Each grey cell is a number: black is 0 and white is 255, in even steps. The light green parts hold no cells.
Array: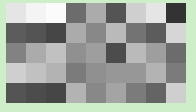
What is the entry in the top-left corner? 229
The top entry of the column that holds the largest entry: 251
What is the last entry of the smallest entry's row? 51
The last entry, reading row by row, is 207
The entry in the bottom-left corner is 84
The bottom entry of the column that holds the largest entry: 70
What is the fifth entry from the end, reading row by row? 136
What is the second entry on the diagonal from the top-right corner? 92
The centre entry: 158
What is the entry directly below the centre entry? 144
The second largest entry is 244
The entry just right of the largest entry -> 108
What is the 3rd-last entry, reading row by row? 123
